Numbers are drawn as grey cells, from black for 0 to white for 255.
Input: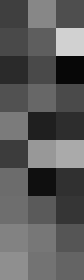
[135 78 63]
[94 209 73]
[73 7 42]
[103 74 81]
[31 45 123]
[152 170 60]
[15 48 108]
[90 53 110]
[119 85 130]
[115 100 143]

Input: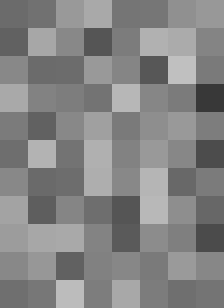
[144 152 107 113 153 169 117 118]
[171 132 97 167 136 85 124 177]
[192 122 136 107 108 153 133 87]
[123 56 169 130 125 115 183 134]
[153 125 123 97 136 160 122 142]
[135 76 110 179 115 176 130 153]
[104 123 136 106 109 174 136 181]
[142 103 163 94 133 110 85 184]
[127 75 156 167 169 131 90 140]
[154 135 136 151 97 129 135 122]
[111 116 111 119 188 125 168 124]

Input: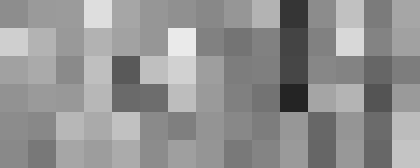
[123 166 141 154 155 222 166 150 144 136 150 179 53 140 193]
[131 161 207 179 153 178 162 150 234 129 116 129 68 129 216]
[102 125 161 170 138 191 89 191 209 158 125 127 70 135 131]
[84 154 146 154 152 183 106 109 189 154 128 115 36 165 180]
[107 188 140 136 183 170 193 138 127 148 136 125 151 103 149]
[103 196 137 120 166 157 171 140 159 149 121 132 154 102 152]

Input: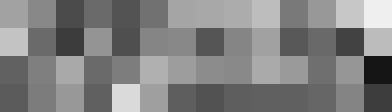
[199 239 162 136 75 106 83 113 165 168 172 189 121 152]
[66 188 195 106 60 148 79 133 136 85 133 161 88 105]
[150 21 97 127 169 106 125 176 157 140 137 170 154 111]
[132 61 91 124 152 96 218 159 94 82 94 96 96 102]

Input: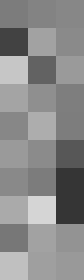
[131 135 124]
[162 138 66]
[98 154 198]
[143 126 164]
[173 125 135]
[139 87 154]
[124 53 137]
[213 53 170]
[162 147 119]
[159 153 192]

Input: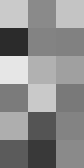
[138 196 202]
[131 129 43]
[177 160 230]
[201 121 123]
[84 131 174]
[57 138 91]

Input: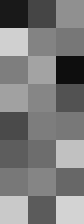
[69 144 25]
[131 119 208]
[163 14 126]
[134 82 161]
[125 120 74]
[109 193 93]
[133 103 120]
[91 211 201]

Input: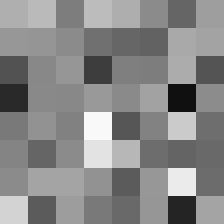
[101 158 175 186 125 188 174 139]
[169 163 151 149 139 112 102 98]
[172 84 82 136 150 61 127 125]
[16 140 41 137 136 153 138 162]
[203 110 121 146 129 249 86 130]
[100 105 132 101 139 227 183 109]
[235 108 139 164 164 146 91 151]
[36 164 211 91 157 121 105 150]
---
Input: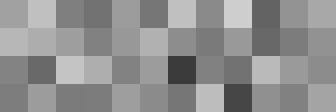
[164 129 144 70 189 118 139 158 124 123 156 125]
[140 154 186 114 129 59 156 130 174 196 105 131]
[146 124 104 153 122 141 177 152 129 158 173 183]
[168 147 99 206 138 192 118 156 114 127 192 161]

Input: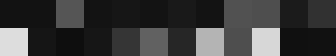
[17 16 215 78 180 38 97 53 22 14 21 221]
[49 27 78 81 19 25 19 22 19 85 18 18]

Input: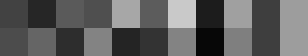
[157 62 127 7 131 51 36 131 45 101 76]
[157 62 160 28 201 92 167 79 90 38 66]

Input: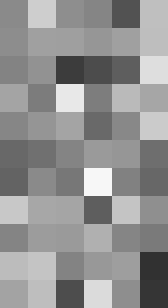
[53 142 219 77 190 163]
[49 158 152 131 196 188]
[122 133 176 154 156 132]
[143 196 94 165 167 200]
[103 129 247 119 138 99]
[110 150 154 132 112 104]
[203 136 105 164 149 134]
[166 186 125 232 124 164]
[222 94 76 60 146 131]
[190 160 150 159 160 141]
[191 82 133 142 206 138]

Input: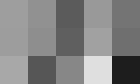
[29 223 135 86 168]
[111 161 95 142 157]
[116 153 91 145 158]

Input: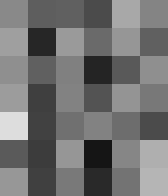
[181 115 41 121 64 151]
[175 134 21 150 60 90]
[75 109 130 112 65 221]
[120 148 83 130 63 156]
[143 89 36 128 96 143]
[96 150 106 154 38 159]
[132 168 75 96 94 137]

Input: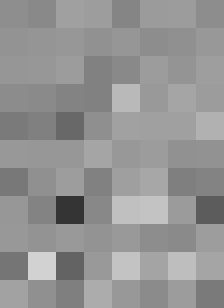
[122 156 139 152 172 127 144 162]
[165 190 164 195 153 99 210 117]
[157 138 141 153 147 153 147 152]
[92 155 195 192 136 52 131 151]
[131 127 167 159 129 157 144 120]
[146 145 156 152 165 151 151 152]
[177 160 160 161 143 104 128 122]
[156 165 153 185 129 131 138 140]
[158 148 156 137 129 156 151 150]
[152 144 141 150 145 151 149 147]
[141 156 155 133 157 160 137 142]

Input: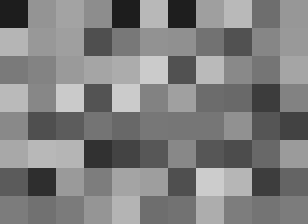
[124 116 125 173 114 110 180 149 123 113 124]
[100 61 182 204 79 158 164 125 154 46 91]
[155 104 76 86 136 87 67 49 181 184 168]
[66 85 145 118 118 119 104 116 92 79 137]
[130 60 105 108 160 130 203 83 202 135 186]
[165 117 137 186 81 203 172 165 154 131 122]
[153 134 81 114 144 146 120 79 159 152 181]
[151 110 185 159 30 184 29 141 163 148 29]
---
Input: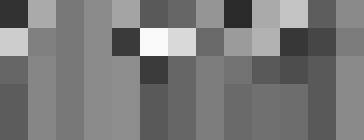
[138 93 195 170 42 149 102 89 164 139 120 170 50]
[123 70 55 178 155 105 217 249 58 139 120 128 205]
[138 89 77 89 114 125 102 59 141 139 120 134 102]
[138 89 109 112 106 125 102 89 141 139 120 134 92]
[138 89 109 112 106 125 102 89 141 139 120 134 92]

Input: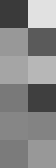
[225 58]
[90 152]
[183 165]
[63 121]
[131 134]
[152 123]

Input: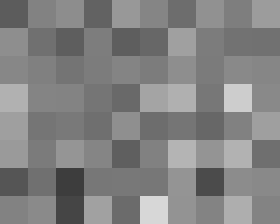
[156 126 145 109 133 152 98 141 130 92]
[113 114 124 160 103 94 125 94 112 142]
[134 137 123 142 124 132 124 116 128 135]
[137 205 119 176 164 105 117 131 132 177]
[159 129 103 117 109 143 111 121 117 159]
[111 178 148 180 129 95 133 149 123 154]
[137 140 75 148 119 120 119 61 112 85]
[131 174 131 147 215 107 161 69 138 130]

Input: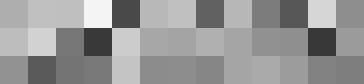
[142 214 87 124 183 97 192 184 73 244 191 192 174]
[155 56 143 145 165 176 164 167 204 57 119 210 189]
[126 130 156 170 165 134 141 140 196 121 116 90 146]

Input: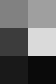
[159 129]
[218 60]
[10 25]

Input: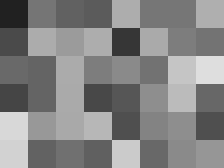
[175 118 118 173 91 97 117 33]
[115 125 170 54 173 155 172 74]
[222 197 114 138 125 171 100 105]
[103 187 142 86 72 170 100 69]
[79 142 131 79 183 169 152 216]
[150 138 104 203 96 112 98 210]

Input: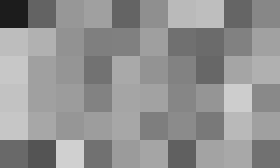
[135 101 190 186 143 100 160 151 99 28]
[161 129 107 112 159 128 127 146 177 189]
[176 165 103 130 147 169 114 149 160 199]
[137 205 149 134 162 165 130 156 160 194]
[160 185 121 139 126 167 157 150 167 198]
[113 168 163 96 165 155 113 208 84 105]
